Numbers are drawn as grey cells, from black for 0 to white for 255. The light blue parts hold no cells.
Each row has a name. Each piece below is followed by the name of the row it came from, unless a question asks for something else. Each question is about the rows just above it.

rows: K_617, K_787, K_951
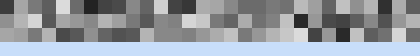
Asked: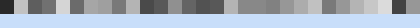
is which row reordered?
K_951
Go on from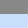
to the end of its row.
[129 151 172 193 121 151 180 199 219  67 151  41 193  94 113 213 107]

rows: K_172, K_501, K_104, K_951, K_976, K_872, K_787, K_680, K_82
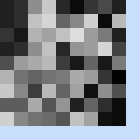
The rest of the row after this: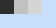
[100 135 207  11 185]
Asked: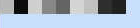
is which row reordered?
K_501
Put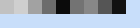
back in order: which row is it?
K_82
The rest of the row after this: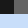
[ 24 122]
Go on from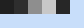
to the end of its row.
[11 53 73 32]

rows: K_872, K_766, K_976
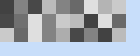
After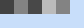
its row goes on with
[105 223 180 202]
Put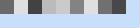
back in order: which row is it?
K_766
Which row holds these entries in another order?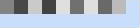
K_766
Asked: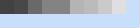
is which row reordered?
K_872
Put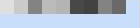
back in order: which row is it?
K_872
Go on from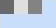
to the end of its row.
[173  72 131  66 187]

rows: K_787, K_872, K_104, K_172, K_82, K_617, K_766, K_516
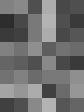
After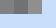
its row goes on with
[ 94 114 107]
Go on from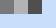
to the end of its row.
[58]
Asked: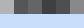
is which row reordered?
K_516
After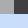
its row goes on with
[107 150]
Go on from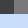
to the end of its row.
[172  72  86]
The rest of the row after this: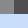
[172  72  79]

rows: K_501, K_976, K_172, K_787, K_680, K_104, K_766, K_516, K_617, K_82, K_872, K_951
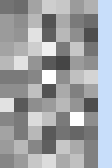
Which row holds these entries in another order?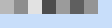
K_172
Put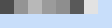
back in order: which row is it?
K_516
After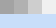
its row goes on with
[122 199 115]
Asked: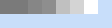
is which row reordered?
K_104
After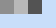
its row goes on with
[170 122 108]

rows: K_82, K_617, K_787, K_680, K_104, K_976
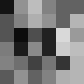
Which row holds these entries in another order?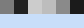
K_680
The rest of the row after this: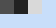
[154]
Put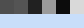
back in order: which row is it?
K_787
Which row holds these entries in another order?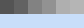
K_617
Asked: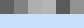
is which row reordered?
K_976

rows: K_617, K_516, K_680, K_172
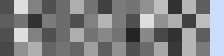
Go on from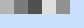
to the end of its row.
[174  64 189]
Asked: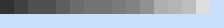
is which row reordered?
K_617
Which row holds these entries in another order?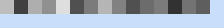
K_516
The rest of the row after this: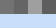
[144  80 108 167  57 181 123]
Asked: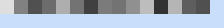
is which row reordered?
K_617

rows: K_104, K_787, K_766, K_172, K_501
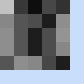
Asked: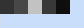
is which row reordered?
K_104
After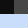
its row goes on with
[50]
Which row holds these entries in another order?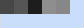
K_501
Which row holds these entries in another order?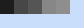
K_501
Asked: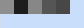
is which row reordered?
K_501

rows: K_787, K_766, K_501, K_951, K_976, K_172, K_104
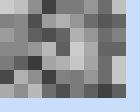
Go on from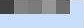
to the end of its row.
[198]
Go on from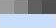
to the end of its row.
[101 176 150 109 129]
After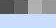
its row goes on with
[109 129]
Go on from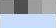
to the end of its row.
[150 109  87 101]
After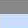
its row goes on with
[150 184  95 204 170 101 101]
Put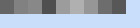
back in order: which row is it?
K_766

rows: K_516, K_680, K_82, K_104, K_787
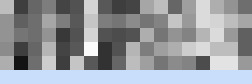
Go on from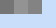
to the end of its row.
[181 219 153  96]
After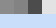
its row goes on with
[227 153]
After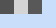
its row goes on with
[ 62  68 166 189 102 159 219 174 147 110]

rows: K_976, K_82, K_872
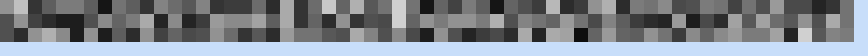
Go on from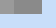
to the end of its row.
[162  94 170  52 100  44 146  52  80  74 208 100 146 123 146 146 123 176
  80 131 115 100 154 115  74 131  94  60  44  36 154  29  74  44 162  88
 162 108  88 146  80 170 115]
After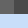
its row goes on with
[ 80 146 108  52  88  44 154 115 115  88  80 170 131  80 138  74  29 146
  80  36  60  74  44 170  36 170 162  13 100 154 100  94 146 115  60 138
 100 138 154 123 123 162  36 208  88 131 123]
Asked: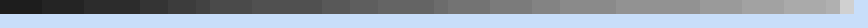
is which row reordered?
K_82
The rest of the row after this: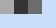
[200 100 176  88 115 208 115  21 100  66 123  94  21 100  80  60 184  44
  60 146 176  44 123 115 138  74  80 123 115  66 115  80 154  74  74  36
  52 115]
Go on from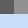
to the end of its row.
[115  60 138 100 138 154 123 123 162  36 208  88 131 123]

